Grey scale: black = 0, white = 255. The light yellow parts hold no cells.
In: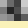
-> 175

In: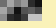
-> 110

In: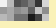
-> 241

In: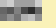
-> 191

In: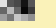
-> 226

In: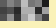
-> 93

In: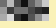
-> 111

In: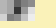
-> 181

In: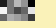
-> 27
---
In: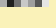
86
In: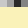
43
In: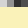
49
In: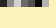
10
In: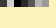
183
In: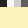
206
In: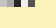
238
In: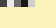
23
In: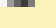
59
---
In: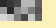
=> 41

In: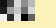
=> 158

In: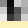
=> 24

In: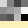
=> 155

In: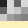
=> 215

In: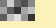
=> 94

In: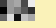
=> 154

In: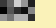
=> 85

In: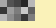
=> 156

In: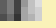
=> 123
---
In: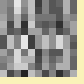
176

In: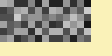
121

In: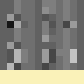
111

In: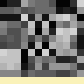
50

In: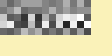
175
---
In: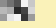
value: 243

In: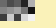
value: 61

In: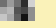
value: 96

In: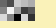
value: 4

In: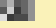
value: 74

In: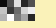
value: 122

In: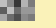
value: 78

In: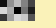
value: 215
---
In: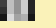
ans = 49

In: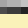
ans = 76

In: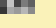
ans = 54

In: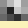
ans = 119

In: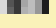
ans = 218

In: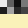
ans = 29

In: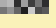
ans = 117
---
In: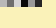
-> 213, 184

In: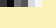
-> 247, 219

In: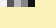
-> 242, 187

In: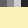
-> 205, 142

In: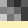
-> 202, 172

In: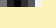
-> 243, 119

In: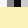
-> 247, 205

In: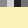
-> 209, 138

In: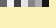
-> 242, 229
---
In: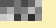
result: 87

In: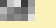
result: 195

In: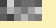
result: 207

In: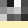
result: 29

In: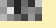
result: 93

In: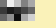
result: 239

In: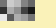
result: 204

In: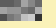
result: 93

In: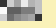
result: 207
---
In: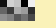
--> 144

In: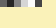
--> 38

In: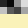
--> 220

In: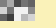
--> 99

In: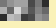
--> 176

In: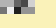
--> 117

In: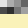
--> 101
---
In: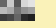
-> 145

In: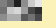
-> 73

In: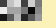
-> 8

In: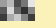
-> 48

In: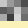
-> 198

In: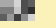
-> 78

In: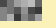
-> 73

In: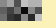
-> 137

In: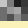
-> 166
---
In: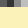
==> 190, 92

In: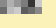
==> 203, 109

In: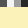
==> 39, 83

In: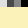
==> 3, 224

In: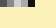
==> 17, 83

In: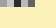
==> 100, 160
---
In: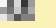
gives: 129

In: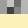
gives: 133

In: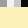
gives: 199

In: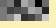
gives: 106

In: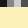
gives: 204

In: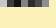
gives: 74

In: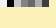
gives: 174

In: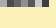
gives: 202

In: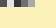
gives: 111

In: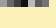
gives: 91
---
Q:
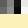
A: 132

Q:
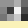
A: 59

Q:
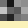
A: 101

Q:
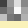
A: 136

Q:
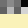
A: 138

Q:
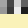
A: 70

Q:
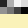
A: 175
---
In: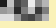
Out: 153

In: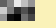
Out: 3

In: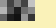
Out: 17

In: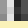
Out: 38

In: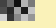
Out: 136

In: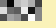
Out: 147

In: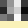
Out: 249

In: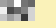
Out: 186
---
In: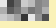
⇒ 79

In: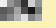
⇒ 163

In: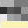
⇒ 111

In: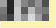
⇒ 91

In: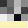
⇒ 150

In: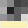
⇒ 215
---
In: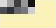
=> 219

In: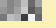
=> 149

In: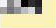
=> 242

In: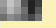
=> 140

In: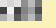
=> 65

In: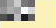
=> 149

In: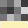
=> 87
